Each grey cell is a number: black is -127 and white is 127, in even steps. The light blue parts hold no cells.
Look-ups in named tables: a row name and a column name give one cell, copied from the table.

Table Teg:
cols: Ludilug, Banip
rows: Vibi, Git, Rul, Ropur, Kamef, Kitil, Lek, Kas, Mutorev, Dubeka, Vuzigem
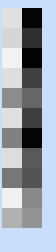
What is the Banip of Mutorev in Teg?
-43
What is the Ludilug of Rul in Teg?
114
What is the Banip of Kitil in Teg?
-64
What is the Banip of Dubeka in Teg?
9
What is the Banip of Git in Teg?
-80
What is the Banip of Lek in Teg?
-123
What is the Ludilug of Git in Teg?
86
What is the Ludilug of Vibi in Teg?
96
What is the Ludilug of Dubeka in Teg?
112
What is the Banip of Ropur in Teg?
-62
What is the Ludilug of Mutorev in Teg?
-8
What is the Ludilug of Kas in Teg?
93
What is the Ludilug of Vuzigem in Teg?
49

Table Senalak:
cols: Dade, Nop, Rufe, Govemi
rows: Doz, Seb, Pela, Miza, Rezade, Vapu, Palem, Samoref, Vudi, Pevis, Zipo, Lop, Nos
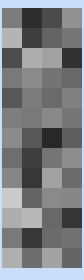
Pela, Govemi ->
-78
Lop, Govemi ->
-13
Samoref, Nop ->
-65
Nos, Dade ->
47
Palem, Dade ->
11
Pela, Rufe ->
34
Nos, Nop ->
-18
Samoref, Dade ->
-17
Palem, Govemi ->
-33
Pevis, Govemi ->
7
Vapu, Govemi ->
-9
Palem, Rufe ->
-87
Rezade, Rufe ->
-20
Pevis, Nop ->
-26
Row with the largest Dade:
Pevis

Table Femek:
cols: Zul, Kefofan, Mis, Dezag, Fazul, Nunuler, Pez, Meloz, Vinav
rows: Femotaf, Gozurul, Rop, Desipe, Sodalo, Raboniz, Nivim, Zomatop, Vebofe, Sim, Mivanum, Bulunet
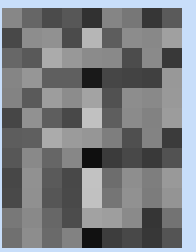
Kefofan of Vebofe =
17
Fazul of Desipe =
-102
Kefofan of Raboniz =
17
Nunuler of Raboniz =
-33
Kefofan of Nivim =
-32
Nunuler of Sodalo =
-46
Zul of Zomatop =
-40
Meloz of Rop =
10
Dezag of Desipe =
-32
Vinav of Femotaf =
-37
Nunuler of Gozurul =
-34
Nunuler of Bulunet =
-66

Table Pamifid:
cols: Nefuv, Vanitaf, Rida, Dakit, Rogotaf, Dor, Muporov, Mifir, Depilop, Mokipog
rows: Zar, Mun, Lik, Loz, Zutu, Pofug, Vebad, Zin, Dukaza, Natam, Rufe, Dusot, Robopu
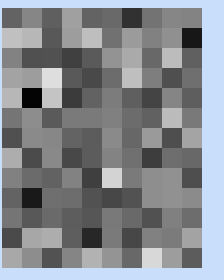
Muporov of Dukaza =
-5
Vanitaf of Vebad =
10
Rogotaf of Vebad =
-35
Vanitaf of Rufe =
-39
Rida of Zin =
9
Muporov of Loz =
63
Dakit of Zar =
32
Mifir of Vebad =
26
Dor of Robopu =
20
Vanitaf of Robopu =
13
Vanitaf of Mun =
55
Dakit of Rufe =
-34
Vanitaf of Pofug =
13
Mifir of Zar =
-12
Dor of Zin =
3
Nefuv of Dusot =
-53
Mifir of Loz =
-1
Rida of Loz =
94
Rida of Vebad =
7

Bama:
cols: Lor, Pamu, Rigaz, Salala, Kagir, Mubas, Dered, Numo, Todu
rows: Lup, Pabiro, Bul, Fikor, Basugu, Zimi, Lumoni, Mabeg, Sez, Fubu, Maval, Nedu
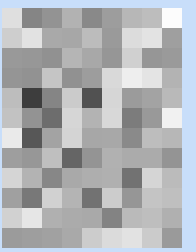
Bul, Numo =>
22
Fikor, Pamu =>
18
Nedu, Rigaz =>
33
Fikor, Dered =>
110
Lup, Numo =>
61
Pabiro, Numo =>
99
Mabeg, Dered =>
43
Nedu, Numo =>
75
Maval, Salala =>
43

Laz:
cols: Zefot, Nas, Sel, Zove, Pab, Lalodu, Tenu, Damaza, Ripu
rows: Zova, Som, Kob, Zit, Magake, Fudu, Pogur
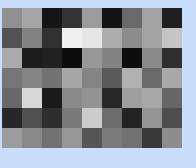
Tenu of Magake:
31
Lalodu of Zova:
-108
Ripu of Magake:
-25
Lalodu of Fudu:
-19
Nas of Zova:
38
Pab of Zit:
4
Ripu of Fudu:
-49
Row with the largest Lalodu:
Som

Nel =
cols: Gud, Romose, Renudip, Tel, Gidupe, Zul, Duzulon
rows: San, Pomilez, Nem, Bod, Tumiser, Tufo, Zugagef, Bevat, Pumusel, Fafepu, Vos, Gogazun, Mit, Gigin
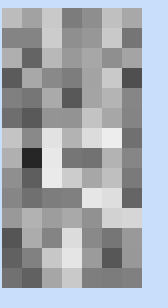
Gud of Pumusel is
15
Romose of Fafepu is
-15
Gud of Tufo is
-17
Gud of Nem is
47
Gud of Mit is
-30
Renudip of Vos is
29
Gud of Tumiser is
0
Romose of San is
34
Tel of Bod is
-2
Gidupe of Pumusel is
39
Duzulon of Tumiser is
6
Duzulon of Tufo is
4
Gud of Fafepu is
6
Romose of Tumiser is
-9
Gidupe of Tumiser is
36
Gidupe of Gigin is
-1
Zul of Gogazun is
-9
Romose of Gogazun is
44

